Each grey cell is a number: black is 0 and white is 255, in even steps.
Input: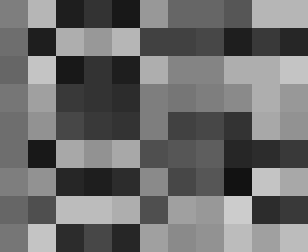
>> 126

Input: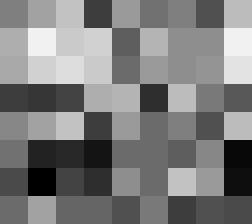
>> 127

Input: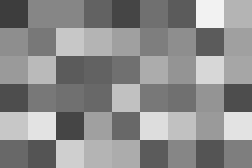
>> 61

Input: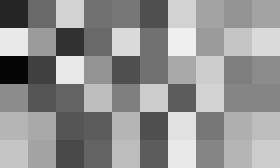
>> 37

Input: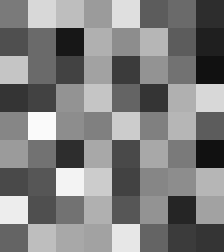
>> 122

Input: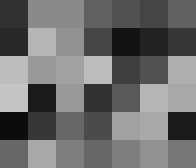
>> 49

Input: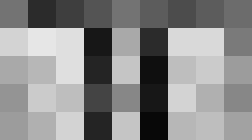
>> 115

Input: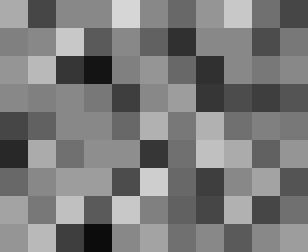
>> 171
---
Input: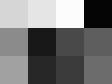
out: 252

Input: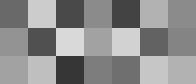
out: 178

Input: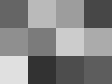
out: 157

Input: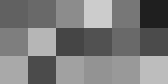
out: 119

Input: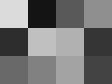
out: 89

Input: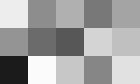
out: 120

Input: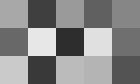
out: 96

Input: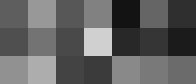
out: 101

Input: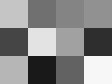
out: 132

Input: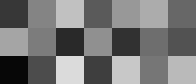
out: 172
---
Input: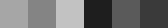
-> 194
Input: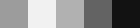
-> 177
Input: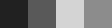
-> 212
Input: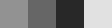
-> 40
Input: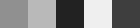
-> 34
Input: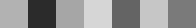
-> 166
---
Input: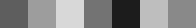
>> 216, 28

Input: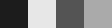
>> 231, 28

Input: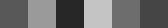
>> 196, 39

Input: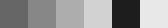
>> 232, 29

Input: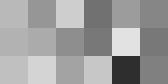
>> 226, 46

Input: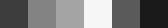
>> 246, 26

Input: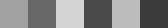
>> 213, 59

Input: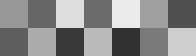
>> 235, 49

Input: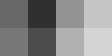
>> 212, 48
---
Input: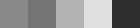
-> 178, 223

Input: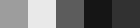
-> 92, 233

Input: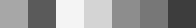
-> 212, 244

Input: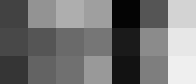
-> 118, 239

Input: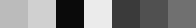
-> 235, 235

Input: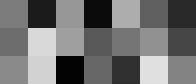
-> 89, 224
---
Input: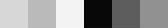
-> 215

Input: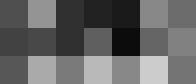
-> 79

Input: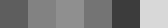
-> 94

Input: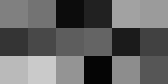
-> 128

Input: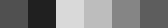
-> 80

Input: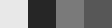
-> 232
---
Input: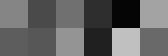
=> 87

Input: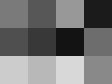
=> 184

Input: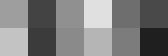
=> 59

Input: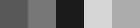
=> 119

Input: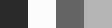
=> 252

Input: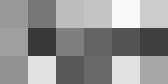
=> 225

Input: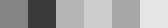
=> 58
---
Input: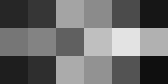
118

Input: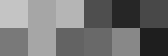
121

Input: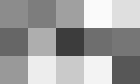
102

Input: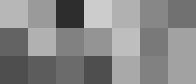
99

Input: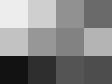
194

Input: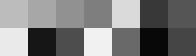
234

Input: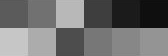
198

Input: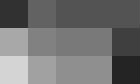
168
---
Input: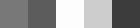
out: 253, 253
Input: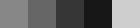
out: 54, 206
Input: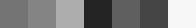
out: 36, 247
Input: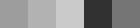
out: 202, 202
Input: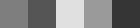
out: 224, 224
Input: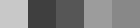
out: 86, 200
